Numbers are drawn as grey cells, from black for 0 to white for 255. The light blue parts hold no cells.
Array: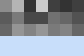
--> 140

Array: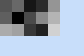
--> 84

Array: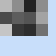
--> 185

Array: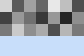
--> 212

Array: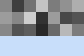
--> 135

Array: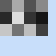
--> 94
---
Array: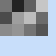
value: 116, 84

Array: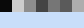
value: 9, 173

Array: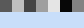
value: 89, 130

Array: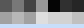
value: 87, 192

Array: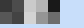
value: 55, 108

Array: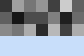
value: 53, 172

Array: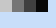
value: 199, 8

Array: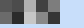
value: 86, 53

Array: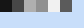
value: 21, 91
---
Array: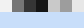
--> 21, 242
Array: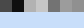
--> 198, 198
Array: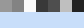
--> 57, 251
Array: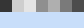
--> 143, 228
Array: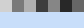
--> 61, 209
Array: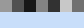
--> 131, 200
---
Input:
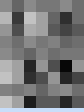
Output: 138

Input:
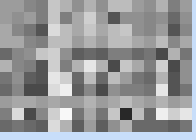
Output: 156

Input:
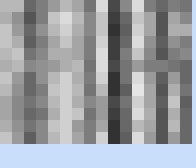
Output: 184

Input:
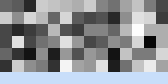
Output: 102

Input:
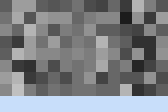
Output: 94

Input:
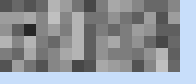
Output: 83
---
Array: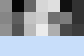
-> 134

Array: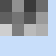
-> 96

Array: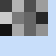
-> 202

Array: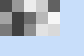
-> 164

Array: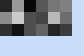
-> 140

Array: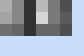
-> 164
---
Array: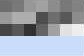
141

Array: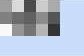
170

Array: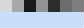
44

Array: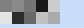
205

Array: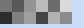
107

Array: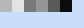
90

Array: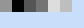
221
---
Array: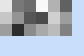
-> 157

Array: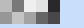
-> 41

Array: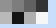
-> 51

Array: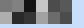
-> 88

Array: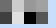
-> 161

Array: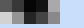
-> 169

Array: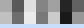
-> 98

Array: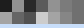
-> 112

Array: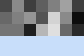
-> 13

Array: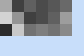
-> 157
